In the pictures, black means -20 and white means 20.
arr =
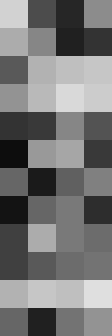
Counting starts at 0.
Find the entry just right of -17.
-4
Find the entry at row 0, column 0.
13
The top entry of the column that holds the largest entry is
2
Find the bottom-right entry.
3
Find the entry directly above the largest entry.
-2
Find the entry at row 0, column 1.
-8
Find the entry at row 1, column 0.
7
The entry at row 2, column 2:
10
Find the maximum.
15
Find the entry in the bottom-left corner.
-4
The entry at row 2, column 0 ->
-6
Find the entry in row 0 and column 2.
-14

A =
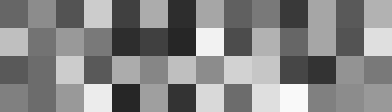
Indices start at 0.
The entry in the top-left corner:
-4
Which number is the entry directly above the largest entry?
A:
-9
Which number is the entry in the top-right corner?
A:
8
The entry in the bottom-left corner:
0
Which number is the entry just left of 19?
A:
15
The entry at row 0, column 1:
2
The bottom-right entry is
4
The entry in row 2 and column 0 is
-6
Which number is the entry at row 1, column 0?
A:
10
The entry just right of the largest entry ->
0
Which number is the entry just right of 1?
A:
10
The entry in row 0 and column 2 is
-7
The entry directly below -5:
-8

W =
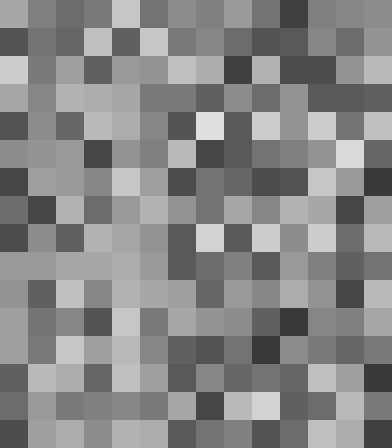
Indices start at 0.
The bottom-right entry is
-10
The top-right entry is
2
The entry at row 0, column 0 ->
6
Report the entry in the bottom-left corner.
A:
-8
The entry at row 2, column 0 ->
12
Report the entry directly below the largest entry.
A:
-9
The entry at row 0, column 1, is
0
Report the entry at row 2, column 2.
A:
5
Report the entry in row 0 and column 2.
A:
-3
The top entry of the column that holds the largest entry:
0
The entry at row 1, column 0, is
-7
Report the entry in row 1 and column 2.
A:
-4
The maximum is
15

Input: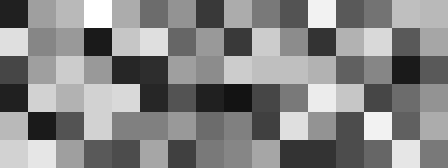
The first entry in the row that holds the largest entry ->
-15
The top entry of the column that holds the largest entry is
20
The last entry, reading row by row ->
-1
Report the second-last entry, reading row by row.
16
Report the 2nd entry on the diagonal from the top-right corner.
-6
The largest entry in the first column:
15
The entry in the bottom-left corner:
13
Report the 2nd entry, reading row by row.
5
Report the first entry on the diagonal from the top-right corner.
9
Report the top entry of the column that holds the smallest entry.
7
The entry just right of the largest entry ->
7
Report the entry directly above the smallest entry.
12
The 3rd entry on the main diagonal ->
12
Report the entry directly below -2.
14
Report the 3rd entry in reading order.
9
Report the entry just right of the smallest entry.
-9
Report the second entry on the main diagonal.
1
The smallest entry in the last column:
-6
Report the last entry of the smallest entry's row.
3
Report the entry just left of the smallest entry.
-15
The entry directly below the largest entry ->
-16
